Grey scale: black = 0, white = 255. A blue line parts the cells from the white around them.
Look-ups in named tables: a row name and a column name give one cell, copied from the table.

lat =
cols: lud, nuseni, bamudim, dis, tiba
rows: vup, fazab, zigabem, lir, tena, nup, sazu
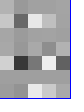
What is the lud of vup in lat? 179
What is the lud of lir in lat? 168
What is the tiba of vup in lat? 164
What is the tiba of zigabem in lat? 160
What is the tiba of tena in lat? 97
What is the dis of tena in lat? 238
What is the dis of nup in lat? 159
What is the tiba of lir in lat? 178
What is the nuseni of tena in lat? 56
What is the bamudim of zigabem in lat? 162
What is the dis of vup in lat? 161

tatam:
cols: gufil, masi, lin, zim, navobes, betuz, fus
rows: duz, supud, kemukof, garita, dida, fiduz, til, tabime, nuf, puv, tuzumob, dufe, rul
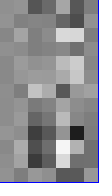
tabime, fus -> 134
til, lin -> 194
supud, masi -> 129
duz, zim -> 106
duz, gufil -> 144
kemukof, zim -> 140
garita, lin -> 127
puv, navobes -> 148

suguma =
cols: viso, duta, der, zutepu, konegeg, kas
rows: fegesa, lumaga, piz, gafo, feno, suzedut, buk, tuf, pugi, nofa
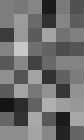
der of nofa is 164
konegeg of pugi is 26
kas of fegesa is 81
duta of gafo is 200
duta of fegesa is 120
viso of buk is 91

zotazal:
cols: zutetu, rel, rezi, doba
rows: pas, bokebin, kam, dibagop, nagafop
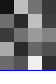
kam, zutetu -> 59
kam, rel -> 114
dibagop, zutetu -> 170
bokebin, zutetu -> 111
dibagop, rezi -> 103
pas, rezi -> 115
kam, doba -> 131
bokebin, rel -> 42
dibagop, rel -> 42
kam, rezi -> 154
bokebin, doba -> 63
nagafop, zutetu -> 107

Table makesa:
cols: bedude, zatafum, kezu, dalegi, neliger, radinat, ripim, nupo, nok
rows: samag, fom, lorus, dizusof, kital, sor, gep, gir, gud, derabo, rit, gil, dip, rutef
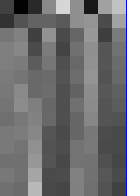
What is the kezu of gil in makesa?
151
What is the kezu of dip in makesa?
165
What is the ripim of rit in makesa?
121
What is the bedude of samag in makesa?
65
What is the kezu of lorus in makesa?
64
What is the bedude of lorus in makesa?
118
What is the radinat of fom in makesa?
143
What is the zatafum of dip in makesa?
113
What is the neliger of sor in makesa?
83
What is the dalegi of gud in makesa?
104
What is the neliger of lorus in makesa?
74
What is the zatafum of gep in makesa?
137
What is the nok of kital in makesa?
108
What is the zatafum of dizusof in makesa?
135
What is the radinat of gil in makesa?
115

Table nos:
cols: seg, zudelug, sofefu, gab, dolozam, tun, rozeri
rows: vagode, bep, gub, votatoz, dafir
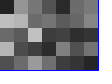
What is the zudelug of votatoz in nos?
76
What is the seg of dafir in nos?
80
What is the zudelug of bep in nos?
181
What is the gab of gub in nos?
61
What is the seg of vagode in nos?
34
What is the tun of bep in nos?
103
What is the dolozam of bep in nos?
91

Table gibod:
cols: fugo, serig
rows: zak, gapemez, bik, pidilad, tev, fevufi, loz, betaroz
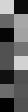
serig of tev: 210
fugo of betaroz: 1
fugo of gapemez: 103
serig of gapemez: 167
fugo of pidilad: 81
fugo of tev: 81
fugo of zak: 213
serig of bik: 162
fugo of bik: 5
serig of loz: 86
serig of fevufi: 81
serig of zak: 12
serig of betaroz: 81
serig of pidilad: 115

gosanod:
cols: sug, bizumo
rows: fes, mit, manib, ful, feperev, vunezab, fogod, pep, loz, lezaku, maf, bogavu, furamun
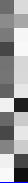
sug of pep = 241
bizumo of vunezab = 216
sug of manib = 122
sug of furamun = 249
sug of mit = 139
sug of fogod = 98
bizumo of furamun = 15
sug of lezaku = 71
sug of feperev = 115
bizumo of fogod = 230
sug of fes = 107
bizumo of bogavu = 69

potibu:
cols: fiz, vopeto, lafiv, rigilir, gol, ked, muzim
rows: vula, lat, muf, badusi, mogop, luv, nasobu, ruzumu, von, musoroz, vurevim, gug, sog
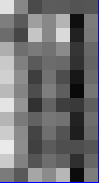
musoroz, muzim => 104
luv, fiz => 208
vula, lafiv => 74
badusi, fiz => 174
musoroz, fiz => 204
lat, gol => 180
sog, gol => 183
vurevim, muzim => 85

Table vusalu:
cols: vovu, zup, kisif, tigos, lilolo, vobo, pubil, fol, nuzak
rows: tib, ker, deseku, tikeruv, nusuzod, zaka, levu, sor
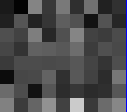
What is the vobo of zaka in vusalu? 88
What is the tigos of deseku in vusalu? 39
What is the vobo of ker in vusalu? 81
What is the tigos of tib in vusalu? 56
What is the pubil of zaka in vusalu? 66
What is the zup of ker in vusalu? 85
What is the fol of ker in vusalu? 83
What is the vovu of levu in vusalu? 107
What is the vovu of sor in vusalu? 129
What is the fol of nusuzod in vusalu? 52
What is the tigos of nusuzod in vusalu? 74
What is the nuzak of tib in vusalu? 49
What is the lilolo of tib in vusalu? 121
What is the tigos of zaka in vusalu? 99
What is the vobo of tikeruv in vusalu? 109
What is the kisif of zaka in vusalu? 73
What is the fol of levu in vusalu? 47
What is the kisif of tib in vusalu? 132
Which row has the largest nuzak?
sor

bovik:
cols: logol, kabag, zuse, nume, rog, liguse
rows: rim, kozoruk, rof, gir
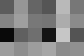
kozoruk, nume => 117
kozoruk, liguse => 139
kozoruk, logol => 132
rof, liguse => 84
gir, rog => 139
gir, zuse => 157
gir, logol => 157
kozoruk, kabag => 159
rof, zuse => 111
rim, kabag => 150
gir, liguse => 144

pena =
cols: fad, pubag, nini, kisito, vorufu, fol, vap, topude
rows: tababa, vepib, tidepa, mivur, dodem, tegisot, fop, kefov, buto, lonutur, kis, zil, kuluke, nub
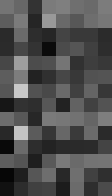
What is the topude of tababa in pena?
124
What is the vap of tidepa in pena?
57
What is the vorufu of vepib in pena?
105
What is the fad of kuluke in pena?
6
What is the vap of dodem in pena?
62
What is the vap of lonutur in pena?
107
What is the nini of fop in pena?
82
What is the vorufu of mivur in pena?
75
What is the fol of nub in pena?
107
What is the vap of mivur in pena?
64
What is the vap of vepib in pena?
110
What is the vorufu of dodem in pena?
117
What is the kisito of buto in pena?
122
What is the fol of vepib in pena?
87
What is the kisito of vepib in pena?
153
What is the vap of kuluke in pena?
65
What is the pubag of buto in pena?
88
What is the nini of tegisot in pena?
34

